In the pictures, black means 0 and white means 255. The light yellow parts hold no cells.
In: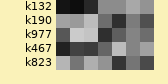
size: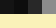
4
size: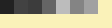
7
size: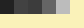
5
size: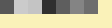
7
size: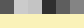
6
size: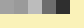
5
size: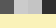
4

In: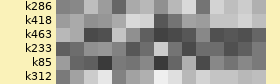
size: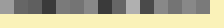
15
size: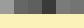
6
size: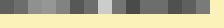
15

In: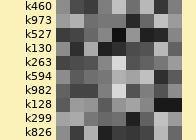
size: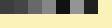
7
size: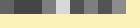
9
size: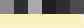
6
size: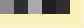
5
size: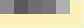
5
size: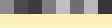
8

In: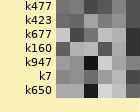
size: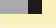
3
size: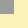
1
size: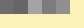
5
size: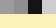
4
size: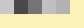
5
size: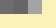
3

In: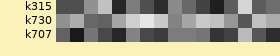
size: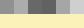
6
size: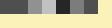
7

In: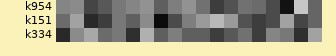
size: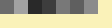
7
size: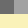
2
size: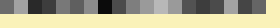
19

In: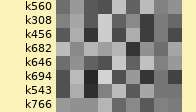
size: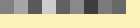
9
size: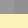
2
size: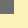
1
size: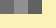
3
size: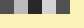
5
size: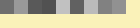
9

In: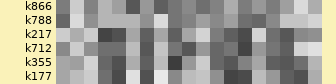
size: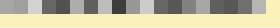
19
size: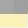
2
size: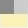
2
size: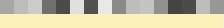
16
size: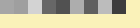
9

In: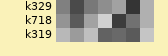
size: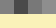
4
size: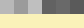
6

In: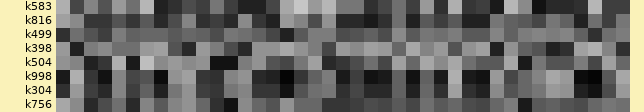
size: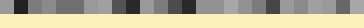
26
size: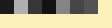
7
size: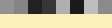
8
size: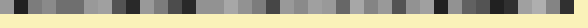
41
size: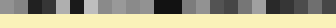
24
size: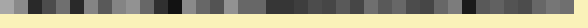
41

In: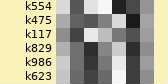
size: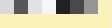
7
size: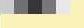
5

